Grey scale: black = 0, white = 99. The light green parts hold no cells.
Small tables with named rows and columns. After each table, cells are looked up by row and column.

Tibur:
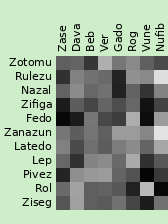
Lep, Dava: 19
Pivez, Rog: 32
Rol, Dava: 63
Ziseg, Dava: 62
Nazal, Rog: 38
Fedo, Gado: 24
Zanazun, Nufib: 88
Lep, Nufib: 34
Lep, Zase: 40
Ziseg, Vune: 11
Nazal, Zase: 38
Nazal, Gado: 13
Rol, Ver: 38
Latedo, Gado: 48
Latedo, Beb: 43
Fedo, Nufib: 60
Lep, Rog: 66

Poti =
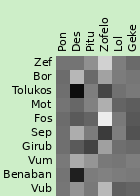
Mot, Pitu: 50
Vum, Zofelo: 47
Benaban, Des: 12
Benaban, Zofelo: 50
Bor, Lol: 48
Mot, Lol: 39
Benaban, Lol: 48
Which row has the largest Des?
Bor

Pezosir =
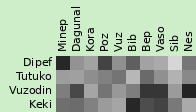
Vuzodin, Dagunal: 28
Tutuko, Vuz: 45
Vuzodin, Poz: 45
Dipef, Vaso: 66
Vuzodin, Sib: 60
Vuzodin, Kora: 64

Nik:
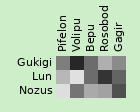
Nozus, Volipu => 45
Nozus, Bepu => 66
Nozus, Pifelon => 86
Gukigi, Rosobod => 68
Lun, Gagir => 39
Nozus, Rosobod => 63
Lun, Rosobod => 20
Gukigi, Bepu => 42
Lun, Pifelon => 71
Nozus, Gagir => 31
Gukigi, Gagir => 54
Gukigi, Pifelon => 49
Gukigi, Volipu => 15
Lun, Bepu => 42
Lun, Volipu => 87
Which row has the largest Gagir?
Gukigi

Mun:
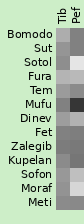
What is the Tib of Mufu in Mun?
50
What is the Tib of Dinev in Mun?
61
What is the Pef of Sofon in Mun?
74
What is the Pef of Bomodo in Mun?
50
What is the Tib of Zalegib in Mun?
48
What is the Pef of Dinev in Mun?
69
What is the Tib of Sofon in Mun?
59
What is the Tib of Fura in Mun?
70
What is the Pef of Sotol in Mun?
89
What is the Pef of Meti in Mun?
53
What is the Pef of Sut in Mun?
50
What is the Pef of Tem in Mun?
54
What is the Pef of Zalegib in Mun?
47
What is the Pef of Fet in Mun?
49
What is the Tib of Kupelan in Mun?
54
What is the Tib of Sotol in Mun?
55
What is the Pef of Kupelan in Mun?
46
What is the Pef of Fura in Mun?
72
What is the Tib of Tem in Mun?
60

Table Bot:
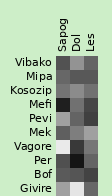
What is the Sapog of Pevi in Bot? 62
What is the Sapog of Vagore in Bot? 91
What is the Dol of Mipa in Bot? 34
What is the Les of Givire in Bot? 40
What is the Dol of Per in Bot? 8
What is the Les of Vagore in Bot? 46
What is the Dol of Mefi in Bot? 44
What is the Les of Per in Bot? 39
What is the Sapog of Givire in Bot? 62
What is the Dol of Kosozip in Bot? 54
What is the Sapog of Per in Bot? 31
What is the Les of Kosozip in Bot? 44
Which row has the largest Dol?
Givire

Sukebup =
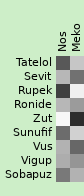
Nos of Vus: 69
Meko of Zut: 17
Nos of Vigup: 67
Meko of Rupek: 93
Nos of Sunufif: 42
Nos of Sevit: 71
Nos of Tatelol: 34
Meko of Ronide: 60
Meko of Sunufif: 81
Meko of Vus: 40
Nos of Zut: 96
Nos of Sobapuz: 47
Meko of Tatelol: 77
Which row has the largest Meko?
Rupek

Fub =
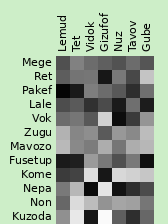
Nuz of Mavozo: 46
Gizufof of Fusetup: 47
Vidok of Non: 73
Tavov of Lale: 43
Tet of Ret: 45
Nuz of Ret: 47
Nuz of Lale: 10
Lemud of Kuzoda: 56
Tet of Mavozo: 53
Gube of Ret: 76
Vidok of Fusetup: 60
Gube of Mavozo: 71
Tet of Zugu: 52
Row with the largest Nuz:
Kome

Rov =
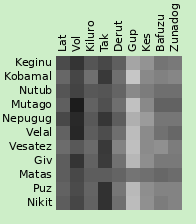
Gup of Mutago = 75
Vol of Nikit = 27
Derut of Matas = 39
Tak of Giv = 23
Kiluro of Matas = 36
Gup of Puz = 72
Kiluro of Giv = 38
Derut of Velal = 43
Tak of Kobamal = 22
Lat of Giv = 36
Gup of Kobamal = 77
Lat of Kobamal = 40

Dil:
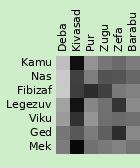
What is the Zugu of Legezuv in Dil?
44
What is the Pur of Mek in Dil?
44
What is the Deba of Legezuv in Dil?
63
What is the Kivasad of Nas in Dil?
25
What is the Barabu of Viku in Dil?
43
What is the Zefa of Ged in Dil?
17
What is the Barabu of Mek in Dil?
45
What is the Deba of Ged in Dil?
46
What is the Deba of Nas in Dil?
78
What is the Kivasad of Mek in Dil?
3
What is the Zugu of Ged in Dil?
37
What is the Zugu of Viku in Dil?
43
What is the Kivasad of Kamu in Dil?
6
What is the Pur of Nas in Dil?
49
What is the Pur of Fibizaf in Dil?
17
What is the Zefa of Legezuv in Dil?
20
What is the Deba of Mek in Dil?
48
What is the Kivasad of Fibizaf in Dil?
24
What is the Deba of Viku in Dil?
60
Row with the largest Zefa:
Mek

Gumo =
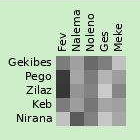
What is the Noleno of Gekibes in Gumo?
41
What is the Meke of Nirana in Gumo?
65
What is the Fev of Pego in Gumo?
22
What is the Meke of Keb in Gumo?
62
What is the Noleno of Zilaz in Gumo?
51
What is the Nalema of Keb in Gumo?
61
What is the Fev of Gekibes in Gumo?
48
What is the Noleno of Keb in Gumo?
46
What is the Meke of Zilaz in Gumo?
52
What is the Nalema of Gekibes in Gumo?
62
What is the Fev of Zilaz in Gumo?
21
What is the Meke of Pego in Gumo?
61
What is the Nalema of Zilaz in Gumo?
57
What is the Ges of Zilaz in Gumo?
79
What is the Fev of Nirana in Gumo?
75

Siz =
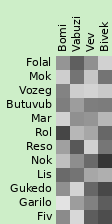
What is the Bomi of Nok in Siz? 74
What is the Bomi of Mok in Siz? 80
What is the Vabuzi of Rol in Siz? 71
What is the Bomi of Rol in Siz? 27
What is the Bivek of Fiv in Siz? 30
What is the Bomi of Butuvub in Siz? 49
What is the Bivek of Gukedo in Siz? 28
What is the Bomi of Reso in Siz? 62
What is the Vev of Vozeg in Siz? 82
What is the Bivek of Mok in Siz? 45
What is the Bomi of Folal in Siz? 58
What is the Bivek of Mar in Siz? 71
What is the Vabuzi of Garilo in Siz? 61
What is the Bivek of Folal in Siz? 81
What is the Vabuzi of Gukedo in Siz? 82
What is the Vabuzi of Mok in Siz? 45
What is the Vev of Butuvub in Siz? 49
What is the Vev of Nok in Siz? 41
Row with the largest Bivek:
Folal

